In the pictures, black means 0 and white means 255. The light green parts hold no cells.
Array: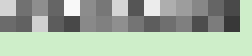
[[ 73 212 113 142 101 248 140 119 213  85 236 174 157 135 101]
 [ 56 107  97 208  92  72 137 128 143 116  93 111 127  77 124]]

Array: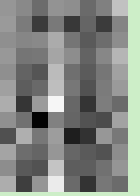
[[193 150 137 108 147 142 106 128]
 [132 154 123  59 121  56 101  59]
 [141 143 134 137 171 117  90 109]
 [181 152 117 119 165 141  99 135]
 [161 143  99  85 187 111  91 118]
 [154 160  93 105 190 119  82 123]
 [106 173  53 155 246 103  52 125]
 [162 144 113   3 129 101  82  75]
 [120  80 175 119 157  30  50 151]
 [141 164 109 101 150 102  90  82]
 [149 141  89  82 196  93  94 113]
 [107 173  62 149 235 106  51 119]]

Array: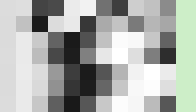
[[139 220 222  68  74 235 242 113  62 206 193]
 [167 219 193  27 220 233  55 170 195 122 182]
 [ 99 219 234 201  99  26  81 193 251 248 198]
 [ 45 220 234 188  72  29 128 231 255 222 126]
 [235 219 235 220 153  61  27  85 180 242 255]
 [222 219 234 217 145  53  29 102 198 248 253]
 [ 87 220 234 199  95  25  87 200 252 246 187]]

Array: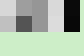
[[ 10 215 158 150 217]
 [  8 192  84 150 220]]

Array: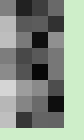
[[105 127  33  62]
 [ 49 186  89  92]
 [144 190 122  15]
 [119 125  72  89]
 [119 139  83   7]
 [ 77 213 157 138]
 [ 14 183 133 106]
 [ 99 191  54 100]]

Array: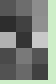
[[141  86 109]
 [144  45  65]
 [200 177  52]
 [ 84  74 121]
 [ 64  82 105]]

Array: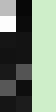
[[  7 188]
 [ 11 253]
 [ 19  21]
 [ 19  18]
 [ 84  25]
 [ 14  87]
 [ 28  21]]

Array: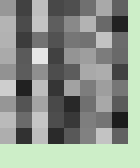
[[ 96 151  65 190  72  79 112 169]
 [ 34 180  75 196  94 137 179 105]
 [107 178  60 115  82 118 114 194]
 [105 170  90 230  65 148 158 124]
 [ 65 146  92 143  77  92 169 173]
 [118 206  33 189  53 162 125 158]
 [ 90 150  84 164  73  40 112 168]
 [ 28 186 107 197  77  56 126 116]
 [ 97 174  49 189  42  88 129 195]]

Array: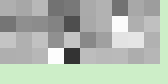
[[157 175 167 184 114 120 170 178 114 168]
 [192 117 143 140 131  78 169 178 251 175]
 [177 196 176 193 144 196 136 160 227 229]
 [182 175 176 183 253  51 189 185 186 173]]
